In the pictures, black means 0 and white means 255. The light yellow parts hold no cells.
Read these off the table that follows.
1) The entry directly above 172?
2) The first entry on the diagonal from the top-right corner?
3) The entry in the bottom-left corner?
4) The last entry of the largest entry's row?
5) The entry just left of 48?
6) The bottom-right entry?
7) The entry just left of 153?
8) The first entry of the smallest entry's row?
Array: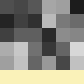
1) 64
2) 28
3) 159
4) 215
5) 64
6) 193
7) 101
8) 79

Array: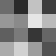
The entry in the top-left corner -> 108
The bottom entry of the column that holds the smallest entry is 209
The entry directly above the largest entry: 194
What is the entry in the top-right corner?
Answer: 61
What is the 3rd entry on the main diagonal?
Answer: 54

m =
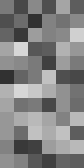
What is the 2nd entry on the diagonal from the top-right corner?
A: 114
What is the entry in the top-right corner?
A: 93
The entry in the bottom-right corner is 93
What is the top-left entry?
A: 122
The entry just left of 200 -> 215
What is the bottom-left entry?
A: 145
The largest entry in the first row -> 165
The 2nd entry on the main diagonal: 108
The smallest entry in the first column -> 49
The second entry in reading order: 72
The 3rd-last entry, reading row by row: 64
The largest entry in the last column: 208
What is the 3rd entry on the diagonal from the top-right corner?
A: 130

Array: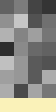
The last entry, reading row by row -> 118
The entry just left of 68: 124
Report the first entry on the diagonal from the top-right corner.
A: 52
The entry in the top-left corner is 98
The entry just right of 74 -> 165
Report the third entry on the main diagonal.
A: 159
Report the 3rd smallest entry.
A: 68
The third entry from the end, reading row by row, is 74

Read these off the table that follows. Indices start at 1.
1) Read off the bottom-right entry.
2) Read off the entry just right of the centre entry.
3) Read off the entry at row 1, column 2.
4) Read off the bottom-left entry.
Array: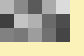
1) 69
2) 106
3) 137
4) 129
